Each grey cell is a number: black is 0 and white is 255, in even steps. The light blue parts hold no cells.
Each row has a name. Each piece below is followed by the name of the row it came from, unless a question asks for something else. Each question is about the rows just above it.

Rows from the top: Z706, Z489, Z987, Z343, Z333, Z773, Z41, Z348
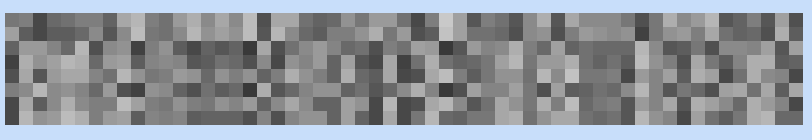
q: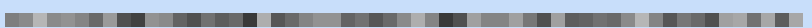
Z773
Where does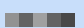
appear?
Z348
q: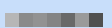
Z773
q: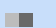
Z41

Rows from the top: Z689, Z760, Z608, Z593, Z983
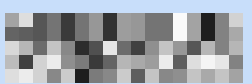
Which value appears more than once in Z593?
[236]
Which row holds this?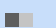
Z983

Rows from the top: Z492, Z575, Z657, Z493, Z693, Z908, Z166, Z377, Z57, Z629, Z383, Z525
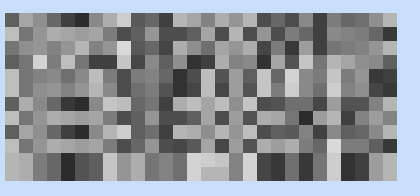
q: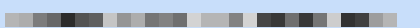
Z525
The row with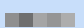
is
Z657
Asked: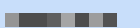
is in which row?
Z377
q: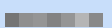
Z908
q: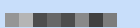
Z492
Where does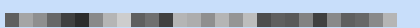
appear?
Z57

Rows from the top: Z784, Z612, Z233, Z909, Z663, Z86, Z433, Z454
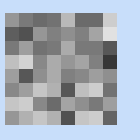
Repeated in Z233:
[121]
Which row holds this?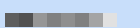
Z612
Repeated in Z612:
[128]

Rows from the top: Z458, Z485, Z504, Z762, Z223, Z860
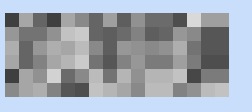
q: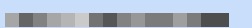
Z762
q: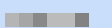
Z860
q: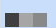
Z458
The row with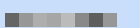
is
Z504

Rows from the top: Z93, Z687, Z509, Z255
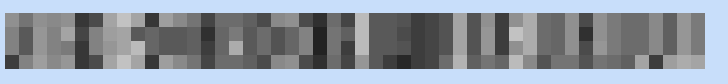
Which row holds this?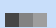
Z687
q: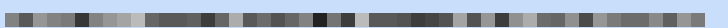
Z509
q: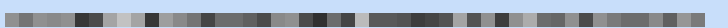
Z93
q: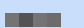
Z255

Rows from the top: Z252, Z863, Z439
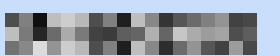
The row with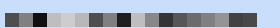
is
Z252
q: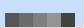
Z252
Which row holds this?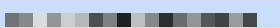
Z439
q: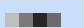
Z863
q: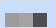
Z863
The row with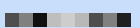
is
Z252

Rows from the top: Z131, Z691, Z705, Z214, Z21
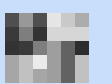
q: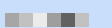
Z214
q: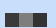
Z691
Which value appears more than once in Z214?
[193]
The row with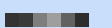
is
Z705
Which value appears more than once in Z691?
[214]

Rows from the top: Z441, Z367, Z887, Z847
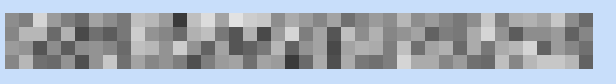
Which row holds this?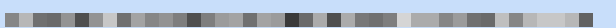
Z847
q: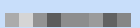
Z367
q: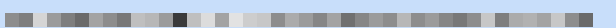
Z441
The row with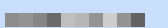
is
Z887

